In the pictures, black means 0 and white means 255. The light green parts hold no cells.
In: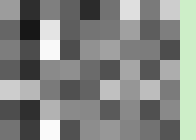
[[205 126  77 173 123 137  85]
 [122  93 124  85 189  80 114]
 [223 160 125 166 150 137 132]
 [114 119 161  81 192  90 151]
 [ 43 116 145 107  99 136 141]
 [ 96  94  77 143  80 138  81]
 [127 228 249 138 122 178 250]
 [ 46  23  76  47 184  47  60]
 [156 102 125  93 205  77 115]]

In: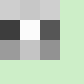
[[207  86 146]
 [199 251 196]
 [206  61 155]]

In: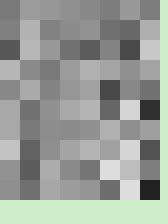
[[125 175 200 163 114  48 159  82 127  33]
 [153 104  74 144 136 212 143 213 189 221]
 [125 111 132 165  72 102 176 161 220 109]
 [136 146  92 177 162 180 145 180 117 149]
 [144 140 114 156 150 168 140 164 138 156]
 [151 129 152 121 132 145 141 142 172 167]
 [156 179 183 138 171 114 122  98  93 112]
 [121 128  88 182 136 168 168 194 146 143]]

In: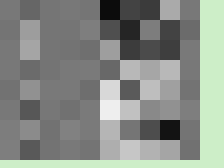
[[120 107 121 120 115 126 116 113]
 [170  67  62 184 160 145  19 165]
 [ 59 125  75 166 190 137  77 178]
 [ 67  37  60 184  90 193 117 198]
 [ 12  79 158 104 216 238 181 174]
 [117 126 111 122 110 122 122 116]
 [120 117 115 121 121 113 129 121]
 [117 117 117 116 121 119 114 115]
 [102 157 165 107 145  87 139  89]
 [120 116 120 120 114 120 125 126]]

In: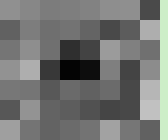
[[ 74 174 112 140 182 193  97]
 [143  92 128  68  72  72 118]
 [142  73 155 127 107  69 162]
 [130 100  67  13  97  81 115]
 [126 115  47   4 106  93 107]
 [124 111 112  56  88  99  99]
 [135 125 142 174 117 147 116]
 [144  97 117 146 119  87 159]]

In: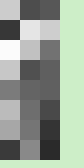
[[ 87 206 114  95  96  73  52  42]
 [ 77 229 193  80 100 110 117 137]
 [204  55 251 199 123 187 167  58]]

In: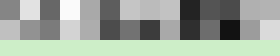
[[179 218]
 [176 156]
 [ 75  18]
 [ 84 109]
 [ 35  47]
 [194 169]
 [187  60]
 [197 114]
 [ 93  76]
 [169 173]
 [250 211]
 [103 123]
 [226 146]
 [133 192]]
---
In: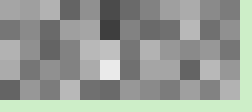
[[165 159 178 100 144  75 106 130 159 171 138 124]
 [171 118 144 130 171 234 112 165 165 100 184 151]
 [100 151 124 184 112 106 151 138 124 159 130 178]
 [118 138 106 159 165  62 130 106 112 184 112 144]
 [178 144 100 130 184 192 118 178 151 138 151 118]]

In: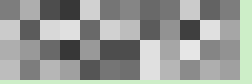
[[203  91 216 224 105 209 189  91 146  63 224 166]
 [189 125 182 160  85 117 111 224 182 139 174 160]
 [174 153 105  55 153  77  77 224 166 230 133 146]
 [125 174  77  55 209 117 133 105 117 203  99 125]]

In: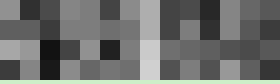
[[145  48  75 133 125  68 139 174  68  75  40 133 103  88]
 [ 95  95  60 125 125 111 117 174  68 125  48 133  88  60]
 [ 60 133  25 139 103 117 111 208  82 125  82 152  95  54]
 [167 152  18  68 145  33 125 202 111 103  95  82  75  88]]

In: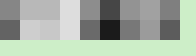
[[ 99 206 200 221 106  27 120 155  92]
 [134 184 184 221 141  70 147 161 127]]

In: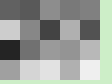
[[160 213 226 176 239]
 [ 36 113 154 148 184]
 [ 97  89 141 121 128]
 [205 135  67 176  82]]

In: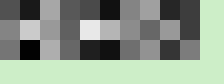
[[117   2 174 103  31  17 111 146  53 124]
 [ 81  25 167  88  74  17 132 160  38  61]
 [132 203 153  96 232 181 140 103 153  61]]
